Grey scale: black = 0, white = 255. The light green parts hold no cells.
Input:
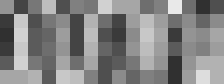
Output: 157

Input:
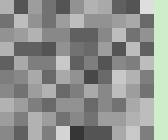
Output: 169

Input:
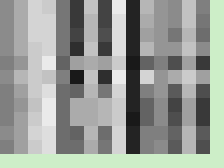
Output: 90

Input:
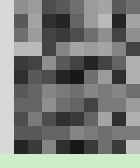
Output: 111

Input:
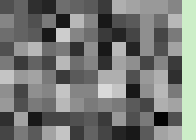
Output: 90
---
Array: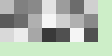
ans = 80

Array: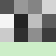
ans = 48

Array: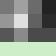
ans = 138

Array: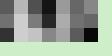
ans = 163

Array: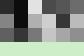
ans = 197

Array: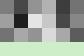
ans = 218

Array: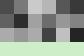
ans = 66
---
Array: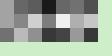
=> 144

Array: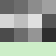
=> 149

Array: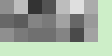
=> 112

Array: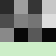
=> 88

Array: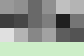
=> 135

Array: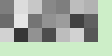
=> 146

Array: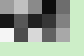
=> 216

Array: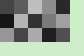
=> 171

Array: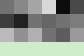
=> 176

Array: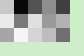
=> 212
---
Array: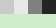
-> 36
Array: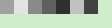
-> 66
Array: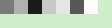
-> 253
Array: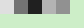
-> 145
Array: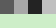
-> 191
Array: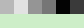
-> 58
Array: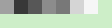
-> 246
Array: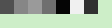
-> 48
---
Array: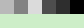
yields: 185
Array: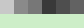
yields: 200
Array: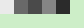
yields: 234
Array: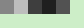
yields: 133
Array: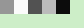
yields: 150
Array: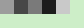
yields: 156
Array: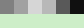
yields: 128
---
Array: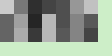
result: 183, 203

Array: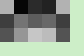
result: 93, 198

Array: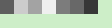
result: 239, 239

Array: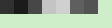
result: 196, 208

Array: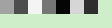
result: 117, 244

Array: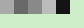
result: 137, 188

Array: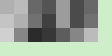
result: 64, 208

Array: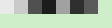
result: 28, 233

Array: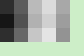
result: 177, 228

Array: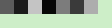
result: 7, 196
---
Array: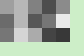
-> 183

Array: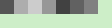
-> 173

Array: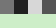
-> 32

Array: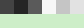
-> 37

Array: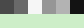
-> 105

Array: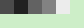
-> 33

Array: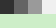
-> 100

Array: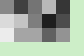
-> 64

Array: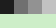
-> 112

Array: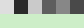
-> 42
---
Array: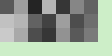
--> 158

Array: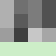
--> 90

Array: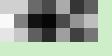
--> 74

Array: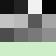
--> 186

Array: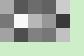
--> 183

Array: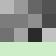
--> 124

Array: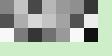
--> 163

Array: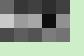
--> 167

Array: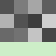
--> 82

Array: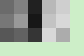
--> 23
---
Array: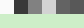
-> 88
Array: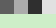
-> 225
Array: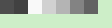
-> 98
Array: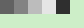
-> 47
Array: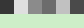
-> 74
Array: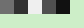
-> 17
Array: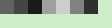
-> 47
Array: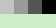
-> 3
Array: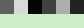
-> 35
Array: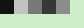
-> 140
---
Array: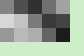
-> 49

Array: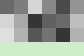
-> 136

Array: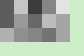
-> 60

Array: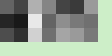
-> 68

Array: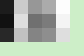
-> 151

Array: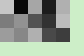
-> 166

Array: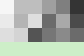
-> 159

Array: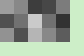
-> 61
